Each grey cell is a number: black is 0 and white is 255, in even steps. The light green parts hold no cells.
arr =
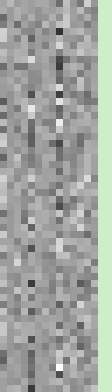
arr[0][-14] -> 165
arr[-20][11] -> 141
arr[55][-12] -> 180
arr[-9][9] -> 165
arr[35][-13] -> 169
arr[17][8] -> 235
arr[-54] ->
[107, 155, 172, 150, 173, 146, 149, 175, 145, 199, 160, 146, 172, 139]
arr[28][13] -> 150
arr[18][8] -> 199
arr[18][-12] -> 121
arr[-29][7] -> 118
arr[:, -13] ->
[183, 155, 155, 162, 169, 160, 156, 164, 155, 158, 157, 170, 160, 147, 148, 147, 146, 155, 160, 154, 151, 162, 163, 159, 177, 167, 143, 163, 162, 157, 151, 154, 154, 154, 163, 169, 157, 156, 158, 145, 158, 148, 156, 156, 140, 168, 159, 154, 153, 150, 153, 167, 158, 153, 149, 174]
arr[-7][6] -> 129
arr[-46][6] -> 168
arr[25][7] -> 164
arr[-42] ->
[92, 148, 171, 182, 159, 166, 171, 148, 227, 183, 162, 136, 121, 124]
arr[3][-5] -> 202
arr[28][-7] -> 175
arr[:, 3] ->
[165, 165, 150, 162, 138, 175, 175, 172, 182, 118, 158, 168, 146, 155, 182, 183, 158, 167, 170, 135, 153, 162, 136, 146, 148, 168, 165, 135, 145, 143, 124, 115, 183, 169, 170, 141, 129, 148, 155, 166, 168, 166, 179, 162, 183, 155, 168, 173, 175, 147, 145, 146, 149, 146, 170, 158]
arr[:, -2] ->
[206, 141, 172, 125, 159, 186, 179, 173, 136, 125, 157, 146, 145, 109, 121, 149, 177, 174, 153, 138, 171, 171, 181, 181, 180, 218, 158, 176, 166, 163, 118, 142, 161, 110, 174, 171, 156, 187, 133, 139, 114, 125, 135, 164, 164, 195, 186, 166, 134, 129, 138, 128, 171, 152, 131, 169]
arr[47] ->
[199, 154, 160, 173, 171, 162, 149, 170, 190, 165, 128, 147, 166, 159]
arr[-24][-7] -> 154
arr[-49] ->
[188, 164, 176, 172, 125, 162, 170, 168, 130, 169, 172, 197, 173, 182]
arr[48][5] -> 159
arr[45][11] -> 182
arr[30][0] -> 113
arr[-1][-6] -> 145
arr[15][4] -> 232
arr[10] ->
[145, 157, 168, 158, 141, 144, 168, 158, 114, 157, 170, 125, 157, 160]
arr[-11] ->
[164, 168, 144, 155, 147, 165, 160, 165, 162, 140, 153, 182, 195, 169]
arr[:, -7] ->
[152, 158, 175, 154, 151, 158, 167, 168, 140, 151, 158, 164, 183, 158, 148, 137, 155, 128, 136, 175, 109, 160, 175, 141, 160, 164, 138, 118, 175, 145, 163, 154, 154, 173, 147, 178, 127, 141, 150, 142, 128, 126, 150, 155, 139, 165, 172, 170, 140, 157, 165, 151, 129, 165, 176, 154]

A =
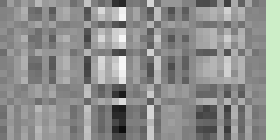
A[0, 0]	114
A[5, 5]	113
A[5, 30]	179
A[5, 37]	132
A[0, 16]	49
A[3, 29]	111
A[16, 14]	105
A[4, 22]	165
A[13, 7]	167
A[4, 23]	128
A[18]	[109, 159, 132, 157, 136, 183, 153, 167, 148, 156, 108, 127, 193, 125, 101, 122, 40, 13, 115, 121, 97, 201, 111, 151, 149, 149, 127, 128, 77, 71, 69, 157, 59, 176, 100, 165, 115, 125]
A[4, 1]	125
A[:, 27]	[131, 139, 138, 137, 142, 139, 142, 132, 138, 139, 142, 138, 138, 135, 142, 131, 129, 134, 128, 131]
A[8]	[129, 136, 154, 176, 113, 114, 146, 90, 164, 178, 140, 145, 74, 158, 216, 169, 196, 245, 136, 159, 122, 108, 197, 125, 102, 134, 96, 138, 154, 164, 181, 164, 202, 159, 179, 133, 134, 131]
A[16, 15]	125
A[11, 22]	182
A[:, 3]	[156, 175, 168, 127, 141, 176, 151, 164, 176, 175, 158, 176, 125, 135, 138, 156, 158, 141, 157, 164]
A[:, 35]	[164, 131, 135, 149, 126, 129, 130, 162, 133, 130, 129, 135, 148, 156, 125, 164, 165, 153, 165, 160]
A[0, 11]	128
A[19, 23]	146
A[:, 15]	[124, 169, 165, 124, 161, 169, 157, 130, 169, 165, 168, 164, 122, 125, 155, 120, 125, 125, 122, 131]
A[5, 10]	141
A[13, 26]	154
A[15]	[115, 159, 129, 156, 142, 183, 153, 166, 143, 146, 112, 128, 194, 125, 99, 120, 34, 28, 114, 119, 103, 213, 104, 151, 159, 151, 135, 131, 92, 67, 83, 155, 63, 174, 96, 164, 120, 127]
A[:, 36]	[114, 136, 134, 138, 144, 133, 144, 116, 134, 134, 142, 132, 139, 129, 144, 120, 117, 130, 115, 120]
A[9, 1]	134
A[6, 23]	131
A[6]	[143, 130, 148, 151, 125, 114, 138, 116, 148, 155, 149, 144, 96, 156, 178, 157, 187, 209, 145, 154, 141, 96, 172, 131, 113, 134, 126, 142, 163, 165, 180, 147, 182, 137, 174, 130, 144, 139]
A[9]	[129, 134, 154, 175, 105, 103, 145, 88, 164, 178, 142, 146, 66, 166, 212, 165, 207, 246, 138, 161, 119, 83, 197, 123, 76, 133, 95, 139, 160, 175, 181, 166, 208, 160, 180, 130, 134, 129]
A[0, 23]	151
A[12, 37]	142
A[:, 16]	[49, 190, 193, 85, 206, 207, 187, 76, 196, 207, 197, 171, 85, 52, 184, 34, 42, 72, 40, 73]
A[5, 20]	119

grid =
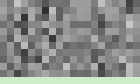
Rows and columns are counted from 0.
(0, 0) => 149
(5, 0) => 134
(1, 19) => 121
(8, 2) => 159
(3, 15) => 113
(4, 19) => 145
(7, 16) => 158
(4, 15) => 159
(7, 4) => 140
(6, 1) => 153
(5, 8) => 144
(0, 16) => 131
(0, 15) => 154
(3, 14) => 71
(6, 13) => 132
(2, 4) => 169
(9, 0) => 157
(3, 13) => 130
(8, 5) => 68
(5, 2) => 176
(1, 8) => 97
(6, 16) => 115
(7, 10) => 123
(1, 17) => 120
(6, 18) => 102
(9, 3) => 116
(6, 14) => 163
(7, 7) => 175
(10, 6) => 167
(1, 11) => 159
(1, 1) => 134
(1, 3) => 128
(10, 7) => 145
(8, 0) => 100
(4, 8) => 95

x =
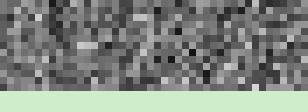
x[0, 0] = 120
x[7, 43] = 120
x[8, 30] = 129
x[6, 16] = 76
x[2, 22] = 71
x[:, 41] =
[97, 104, 65, 101, 149, 187, 43, 78, 94, 108, 87, 105, 155]
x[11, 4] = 134
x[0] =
[120, 102, 103, 158, 146, 97, 135, 25, 86, 59, 175, 146, 65, 152, 122, 107, 126, 68, 72, 133, 129, 100, 132, 107, 113, 43, 87, 122, 158, 153, 123, 136, 108, 96, 133, 47, 188, 68, 45, 54, 62, 97, 88, 146]
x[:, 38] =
[45, 161, 111, 63, 106, 82, 100, 37, 57, 72, 56, 107, 152]
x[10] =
[149, 104, 111, 90, 89, 187, 109, 55, 94, 106, 110, 105, 125, 61, 86, 90, 128, 103, 149, 148, 86, 100, 113, 92, 105, 127, 100, 141, 88, 25, 98, 152, 136, 105, 109, 120, 78, 81, 56, 59, 139, 87, 153, 81]
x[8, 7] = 61
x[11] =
[110, 153, 121, 133, 134, 64, 154, 95, 67, 78, 72, 114, 64, 184, 84, 130, 151, 94, 61, 116, 55, 52, 72, 195, 146, 107, 198, 86, 157, 43, 133, 175, 116, 124, 191, 92, 79, 73, 107, 62, 183, 105, 153, 125]
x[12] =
[67, 127, 116, 134, 148, 120, 168, 111, 115, 97, 102, 96, 96, 158, 140, 133, 134, 72, 64, 77, 77, 134, 105, 135, 139, 145, 157, 106, 106, 131, 98, 106, 115, 112, 74, 90, 213, 71, 152, 148, 154, 155, 86, 115]
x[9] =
[107, 96, 70, 103, 109, 137, 120, 108, 123, 83, 89, 140, 138, 141, 108, 116, 136, 74, 118, 166, 70, 140, 115, 91, 94, 87, 160, 81, 70, 164, 72, 114, 200, 177, 57, 121, 114, 46, 72, 182, 141, 108, 118, 112]
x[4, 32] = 111
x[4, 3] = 88
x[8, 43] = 184
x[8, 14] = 108
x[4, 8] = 66
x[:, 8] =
[86, 46, 102, 41, 66, 53, 93, 153, 129, 123, 94, 67, 115]
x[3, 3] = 120
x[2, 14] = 85
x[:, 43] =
[146, 125, 89, 148, 81, 131, 66, 120, 184, 112, 81, 125, 115]
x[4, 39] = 112
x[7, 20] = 195
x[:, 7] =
[25, 71, 53, 61, 45, 113, 111, 98, 61, 108, 55, 95, 111]
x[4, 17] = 146
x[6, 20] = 152
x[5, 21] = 173
